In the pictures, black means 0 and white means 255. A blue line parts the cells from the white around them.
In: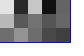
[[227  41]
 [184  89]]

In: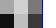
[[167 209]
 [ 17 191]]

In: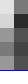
[[227 121]
 [213  44]]

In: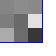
[[133 140]
 [125 106]]

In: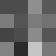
[[ 76  76]
 [124  84]]

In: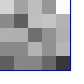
[[212 162]
 [138  95]]

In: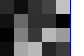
[[ 41  14]
 [ 17 105]]

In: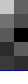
[[200  98]
 [113  76]]

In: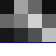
[[ 19 161]
 [104 127]]
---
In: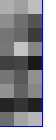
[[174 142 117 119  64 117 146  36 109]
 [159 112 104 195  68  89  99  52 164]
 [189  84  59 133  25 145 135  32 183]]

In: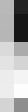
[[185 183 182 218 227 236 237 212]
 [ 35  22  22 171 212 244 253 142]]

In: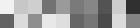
[[241  99]
 [199 219]
 [207 143]
 [114 232]
 [154 222]
 [122 102]
 [134 118]
 [ 83  74]
 [205 219]
 [ 48 131]]

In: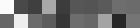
[[251 102]
 [ 73 238]
 [ 63 107]
 [168  92]
 [ 60  54]
 [ 86 109]
 [ 84 103]
 [ 90 164]
 [110  39]
 [107 117]]

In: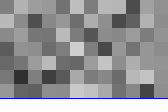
[[127 185 138  92 104 120 151]
 [178 139 157 146 117  48 100]
 [157  79 119 142 155 127  96]
 [153 136 118 109 186  63 142]
 [114 151 186 126 109  89 140]
 [190 110 124 207 103 169 201]
 [125 173  86 127 156 124 192]
 [184 143 141  73 196 135 169]
 [181  75 136 151 142 108 114]
 [ 76  96 155 115 174 184 136]
 [161 178 125 150 150 195  68]
 [145 141 147 140 147 145 142]]

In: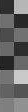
[[ 46 112  76 106  36 116  98 127]
 [182  40 113  45 104 201  84 145]]
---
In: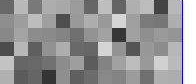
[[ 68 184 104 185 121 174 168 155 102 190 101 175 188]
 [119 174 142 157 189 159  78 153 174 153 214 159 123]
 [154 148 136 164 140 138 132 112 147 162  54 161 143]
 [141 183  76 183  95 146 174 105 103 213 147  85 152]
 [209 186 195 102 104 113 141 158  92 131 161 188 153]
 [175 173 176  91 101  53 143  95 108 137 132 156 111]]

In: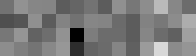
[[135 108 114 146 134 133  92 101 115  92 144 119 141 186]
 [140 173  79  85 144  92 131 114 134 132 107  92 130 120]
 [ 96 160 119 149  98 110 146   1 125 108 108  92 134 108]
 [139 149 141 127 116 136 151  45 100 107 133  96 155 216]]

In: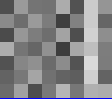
[[203 149  79 154 116 114 172  82]
 [203 102 138 109 154 124  63 129]
 [209 142  75 151 125 110 163  78]
 [190 125 173 117 102 145  61 168]
 [218 124  82 134 144 107 140  83]
 [207  99  99 120 165 113  99  94]
 [176 172 107 161  77 121 182 119]]

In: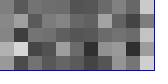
[[103 202 127  89 115 110 108  83  86 106 129]
 [ 68 125 136 159  90 124 132 103  97 163  98]
 [107 195 133  62 116 112  95  85  88 107 114]
 [ 47 156 178 214  70  82 158 107  48 145 153]
 [117 207 153  75 114  88 101  90  68  85 148]]

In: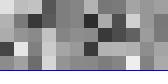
[[150 159 224 189 194  86 126 132 179 119 122 164]
 [151 120 178 122  56  91 126 132  44 171  78 208]
 [156 122 172 148 138 194 132 142 139  57  76  97]
 [141 164  69 230 128 203 165 153  58 178 180 175]
 [130 170 140 161 109 214 148 137 136 125 133 238]]

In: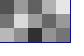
[[177 230  82 154  96]
 [103 153 116 218 156]
 [147 116 184 143  48]]
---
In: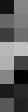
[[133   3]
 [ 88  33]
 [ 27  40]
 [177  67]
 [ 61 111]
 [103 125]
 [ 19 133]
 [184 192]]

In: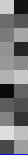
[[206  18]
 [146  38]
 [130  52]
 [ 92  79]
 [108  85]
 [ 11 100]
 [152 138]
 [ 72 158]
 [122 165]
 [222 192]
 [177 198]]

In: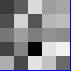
[[174  72 226 194 105]
 [ 60  92 218 158 166]
 [ 66 131   3 226 241]
 [119 158 125 146 139]
 [ 78 210  85 182 188]]

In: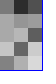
[[122  44  80]
 [197 102 204]
 [169 149 156]
 [130 176 217]
 [169 183  94]]

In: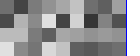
[[111  68 123 146 167 194 111  95 160]
 [224 138 117 216 194  95  88 103 111]
 [ 74 179 138 224  68 210  54 131  81]
 [187 187 123  95 167 160 146 154 146]]

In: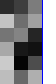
[[203   5  77]
 [168  24  17]
 [ 43  62 124]
 [189 104 175]
 [195 110 160]
 [117 132  37]]
